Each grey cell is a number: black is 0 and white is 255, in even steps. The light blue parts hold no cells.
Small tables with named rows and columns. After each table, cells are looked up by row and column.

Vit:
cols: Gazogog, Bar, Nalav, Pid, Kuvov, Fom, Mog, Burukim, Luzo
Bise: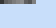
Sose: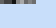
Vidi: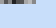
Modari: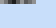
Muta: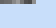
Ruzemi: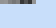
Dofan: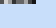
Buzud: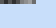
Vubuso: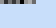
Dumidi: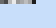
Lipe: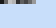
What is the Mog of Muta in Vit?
82
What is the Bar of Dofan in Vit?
212
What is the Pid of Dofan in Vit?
51
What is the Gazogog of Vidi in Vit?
157
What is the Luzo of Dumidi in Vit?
29
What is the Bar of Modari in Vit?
117
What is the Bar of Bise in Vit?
97
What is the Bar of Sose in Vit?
65
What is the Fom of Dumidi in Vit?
168
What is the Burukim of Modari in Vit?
113
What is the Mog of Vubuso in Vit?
149
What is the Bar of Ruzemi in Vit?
149
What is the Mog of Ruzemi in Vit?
83
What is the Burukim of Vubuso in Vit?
174
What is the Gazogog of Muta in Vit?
101

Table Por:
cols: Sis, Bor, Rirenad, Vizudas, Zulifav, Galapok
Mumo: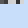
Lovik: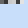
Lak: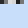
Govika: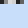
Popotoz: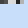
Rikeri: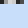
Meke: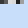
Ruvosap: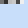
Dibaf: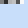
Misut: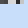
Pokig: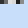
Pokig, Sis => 49
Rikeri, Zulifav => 39
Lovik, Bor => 55
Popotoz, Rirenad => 220
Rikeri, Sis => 37
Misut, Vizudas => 216
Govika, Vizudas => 209

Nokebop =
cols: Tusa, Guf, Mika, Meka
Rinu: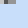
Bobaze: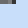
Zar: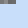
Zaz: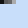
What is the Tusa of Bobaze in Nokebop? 107
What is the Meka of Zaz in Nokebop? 171
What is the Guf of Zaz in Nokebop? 92
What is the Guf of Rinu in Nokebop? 87
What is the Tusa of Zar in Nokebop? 120
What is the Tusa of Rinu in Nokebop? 199
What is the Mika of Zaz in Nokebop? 104
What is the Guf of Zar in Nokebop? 139
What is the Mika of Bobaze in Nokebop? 126
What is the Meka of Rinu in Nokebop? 149
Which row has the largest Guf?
Zar

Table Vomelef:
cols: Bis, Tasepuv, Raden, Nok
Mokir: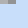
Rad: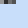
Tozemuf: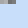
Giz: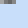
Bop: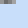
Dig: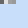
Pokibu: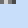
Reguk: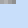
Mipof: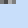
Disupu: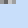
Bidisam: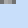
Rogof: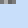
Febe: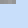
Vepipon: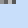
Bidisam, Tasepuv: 170
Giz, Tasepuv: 121
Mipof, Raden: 173
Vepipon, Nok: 87
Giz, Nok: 134
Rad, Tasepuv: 47
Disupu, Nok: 159
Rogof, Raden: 101
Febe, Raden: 157

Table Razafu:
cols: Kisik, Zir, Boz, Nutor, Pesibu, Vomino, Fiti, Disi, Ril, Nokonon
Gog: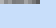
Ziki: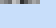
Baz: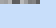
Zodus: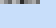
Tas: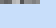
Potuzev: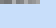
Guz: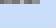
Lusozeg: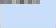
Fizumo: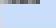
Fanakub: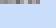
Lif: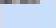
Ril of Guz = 147
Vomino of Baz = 184
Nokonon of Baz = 97
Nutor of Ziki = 192
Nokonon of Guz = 142
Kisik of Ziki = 150
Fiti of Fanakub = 201
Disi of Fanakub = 129
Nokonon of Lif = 148
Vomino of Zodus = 44
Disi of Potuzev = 143
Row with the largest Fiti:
Fanakub

